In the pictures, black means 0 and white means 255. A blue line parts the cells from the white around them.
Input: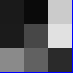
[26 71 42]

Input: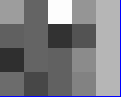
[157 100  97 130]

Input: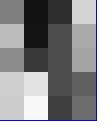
[127  20  77  96]

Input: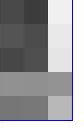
[ 73  76 229]

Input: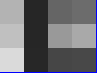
[179  38  70]

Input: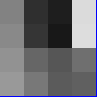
[130  53  86  96]

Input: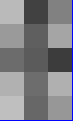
[186  95  60]

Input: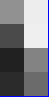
[145 239]

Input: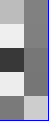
[188 128]
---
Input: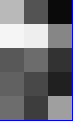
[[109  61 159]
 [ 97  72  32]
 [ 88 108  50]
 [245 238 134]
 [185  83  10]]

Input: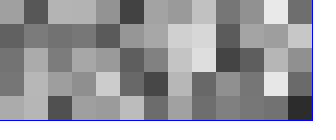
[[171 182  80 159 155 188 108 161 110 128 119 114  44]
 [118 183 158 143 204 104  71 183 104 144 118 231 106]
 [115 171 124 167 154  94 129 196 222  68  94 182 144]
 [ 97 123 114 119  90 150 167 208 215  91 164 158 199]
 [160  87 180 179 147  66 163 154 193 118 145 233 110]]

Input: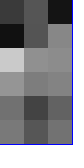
[[121  86 114]
 [113  67  98]
 [149 125 131]
 [202 144 140]
 [ 17  84 135]
 [ 58  85  20]]

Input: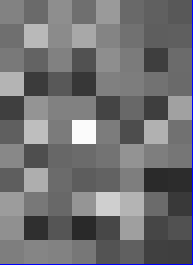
[[126 133 130 119  83  96  64  63]
 [144  47  85  41  71 159  70  81]
 [156 120 104 149 207 180 107  57]
 [ 94 174 107  93  98 126  42  44]
 [136  78 103 107 115 147 126 118]
 [ 95 190 123 251 124  77 177 113]
 [ 63 148 129 129  68 104  62 161]
 [180  59  88  55 128 125 114 106]
 [121  99 129  81 142 123  62 107]
 [111 185 139 168 132 113  94  95]
 [130 106 142 111 154 105  96  88]]

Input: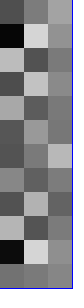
[[114 122 134]
 [ 12 213 143]
 [181  84 123]
 [ 82 178  99]
 [135  96 124]
 [ 83 122 184]
 [ 86 153 119]
 [168  92 121]
 [ 77 194 138]
 [188  82 122]
 [  6 213 146]
 [ 79 124 163]]

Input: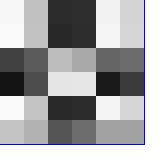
[[195 178  85 109 162 162]
 [250 196  41  44 244 213]
 [ 20  77 229 230  26  59]
 [ 65  91 189 169 101 108]
 [249 194  40  45 245 213]
 [247 193  44  46 242 212]]
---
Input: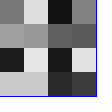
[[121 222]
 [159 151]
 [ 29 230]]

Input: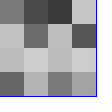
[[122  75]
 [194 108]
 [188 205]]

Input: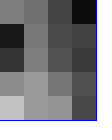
[[127 113]
 [ 25 121]
 [ 52 126]]

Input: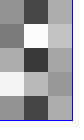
[[148  70]
 [124 251]
 [172  57]]

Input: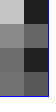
[[196  30]
 [137 101]
 [110  34]]

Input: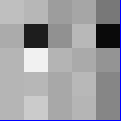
[[191 183]
 [171  29]
 [181 241]]

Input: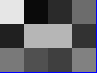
[[230  10]
 [ 32 182]
 [121  80]]
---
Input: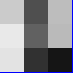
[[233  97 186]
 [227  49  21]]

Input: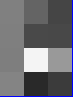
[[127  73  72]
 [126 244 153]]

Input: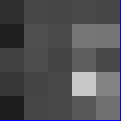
[[31 79 74]
 [65 77 68]]

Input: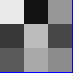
[[ 56 188  71]
 [ 90 169 140]]

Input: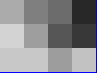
[[211 158  86]
 [200 200 157]]

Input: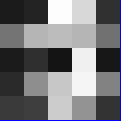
[[116 181 188]
 [ 27  47  20]]
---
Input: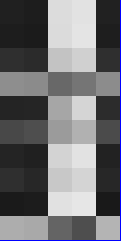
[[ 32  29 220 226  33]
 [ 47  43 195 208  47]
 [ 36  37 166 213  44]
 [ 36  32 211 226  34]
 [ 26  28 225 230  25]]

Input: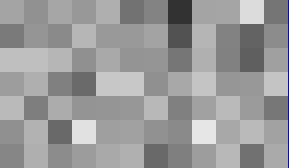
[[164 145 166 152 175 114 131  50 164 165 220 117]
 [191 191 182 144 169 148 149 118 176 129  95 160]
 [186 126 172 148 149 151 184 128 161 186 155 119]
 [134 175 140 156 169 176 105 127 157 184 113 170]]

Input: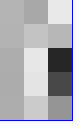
[[180 168 233]
 [173 231  38]
 [173 203 149]]

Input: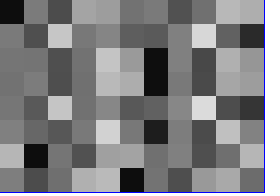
[[ 13 123  76 164 157 114 122  81 112 184 174]
 [117 116  79 114 196 154  14 128  72 176 150]
 [118  89 197 113 135  88  97 135 219  77  53]
 [182  13 117  81 160 163 112 128  79 111 182]]

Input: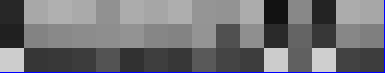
[[ 39 168 176 170 145 172 166 174 149 147 172  18 136  35 172 167]
 [205  54  56  60  83  49  62  55  89  68  61 204  96 207  66  61]]

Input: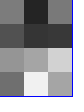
[[124  36 121]
 [149 165 210]]

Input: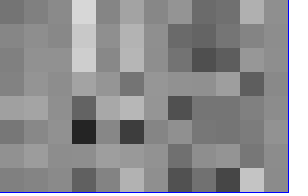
[[116 128 138 215 133 163 135 148 107 112 176 143]
 [128 145 145 206 136 182 142 115  79  93 151 142]
 [160 164 143  99 168 183 149  80 117 117 128 140]
 [145 156 141 142 158 153 146 112 142 148 119 140]]
